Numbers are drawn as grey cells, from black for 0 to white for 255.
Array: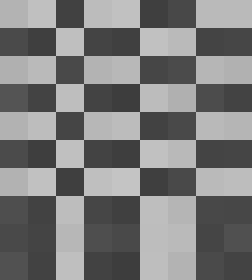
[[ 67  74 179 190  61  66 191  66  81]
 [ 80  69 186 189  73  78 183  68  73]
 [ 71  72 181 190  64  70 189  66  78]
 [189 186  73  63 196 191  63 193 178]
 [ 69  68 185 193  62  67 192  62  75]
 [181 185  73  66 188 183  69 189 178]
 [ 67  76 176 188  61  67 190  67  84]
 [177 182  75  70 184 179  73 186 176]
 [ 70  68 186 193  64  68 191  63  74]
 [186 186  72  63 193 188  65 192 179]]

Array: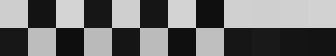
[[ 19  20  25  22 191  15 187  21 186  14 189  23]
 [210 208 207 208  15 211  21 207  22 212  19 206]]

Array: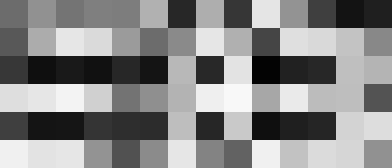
[[145 214 219 194 240  98 131 230 139  81 147 230 227 240]
 [221 211  37  31  15 201  38 190  44  46  52  21  20  63]
 [ 83 190 188 234 167 248 239 179 143 115 208 243 230 222]
 [180 191  39  33   3 227  40 184  20  39  17  25  15  55]
 [136 195 217 223  69 176 230 138 108 155 218 230 172  88]
 [ 31  19  63 147 229  54 174  39 177 125 127 116 145 108]]

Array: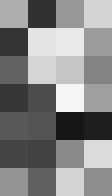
[[142 211  96 148]
 [219 138  66  69]
 [ 30  22  84  89]
 [159 245  76  55]
 [131 197 213  98]
 [156 233 228  52]
 [211 151  49 173]]

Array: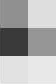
[[232 225]
 [150  58]
 [222 144]]

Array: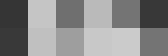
[[116 203 200 158 192  57]
 [ 56 116 186 111 197  53]]

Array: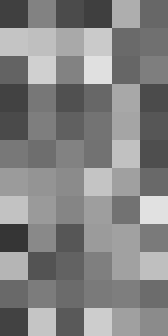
[[139 160 205  89 197  66]
 [108 126 122 107 124 105]
 [191 161 127  98  83 181]
 [122 161 155  86 137  53]
 [225 114 158 133 154 194]
 [105 160 196 139 148 155]
 [ 78 193 114 130 110 120]
 [ 86 165 115  96 126  74]
 [ 75 168 103  80 119  66]
 [126 102 224 130 208  99]
 [112 106 202 169 191 196]
 [103 174  63  75 130  64]]

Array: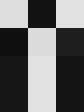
[[ 20 225  22]
 [ 19 225  22]
 [ 30 220  16]
 [225  18 221]]
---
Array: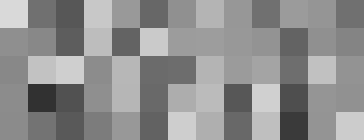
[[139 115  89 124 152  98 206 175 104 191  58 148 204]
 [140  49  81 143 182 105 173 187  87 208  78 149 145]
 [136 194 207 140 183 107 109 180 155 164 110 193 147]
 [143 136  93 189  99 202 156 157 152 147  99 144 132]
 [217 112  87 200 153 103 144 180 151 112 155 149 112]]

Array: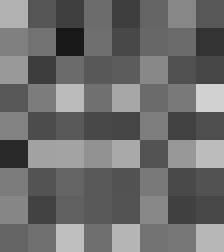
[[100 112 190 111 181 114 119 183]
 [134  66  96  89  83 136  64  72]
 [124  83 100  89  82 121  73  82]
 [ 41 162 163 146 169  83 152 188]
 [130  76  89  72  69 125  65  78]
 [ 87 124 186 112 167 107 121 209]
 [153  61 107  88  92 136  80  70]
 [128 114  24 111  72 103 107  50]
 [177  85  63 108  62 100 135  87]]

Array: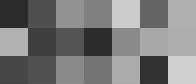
[[ 71  81 138 116 171  51 208]
 [177  63  84  45 138 168 173]
 [ 44  79 146 128 204 100 175]]

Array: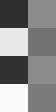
[[250 123]
 [ 49 139]
 [231 115]
 [ 46 140]]

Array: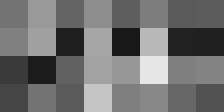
[[ 69 115  90 197 127 136 103  82]
 [ 58  28  97 162 151 230 127 131]
 [128 160  31 166  24 184  33  32]
 [115 153 100 141  94 125  90  92]]

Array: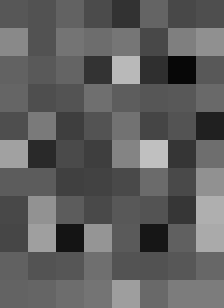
[[ 99 101 109 116 158 105 124 124]
 [ 97  83  86 111  83  82  87 103]
 [ 70 159  20 149  90  22  96 170]
 [ 72 146  92  73  88  83  54 175]
 [ 92  92  64  66  73 107  73 145]
 [161  41  74  62 132 192  53 110]
 [ 78 122  62  83 114  69  83  32]
 [101  78  83 111  93  86  88 105]
 [ 98  89 100  51 185  47   7  88]
 [137  82 116 109 118  72 127 144]
 [ 87  82  98  75  50 100  72  78]]

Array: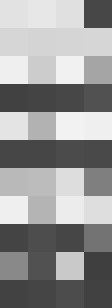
[[ 66  69  76  65]
 [137  81 201  63]
 [ 68  77  70 115]
 [239 180 236 222]
 [185 188 221 127]
 [ 70  70  75  73]
 [228 178 242 239]
 [ 65  68  71  81]
 [239 204 241 165]
 [214 212 213 214]
 [226 231 224  71]]
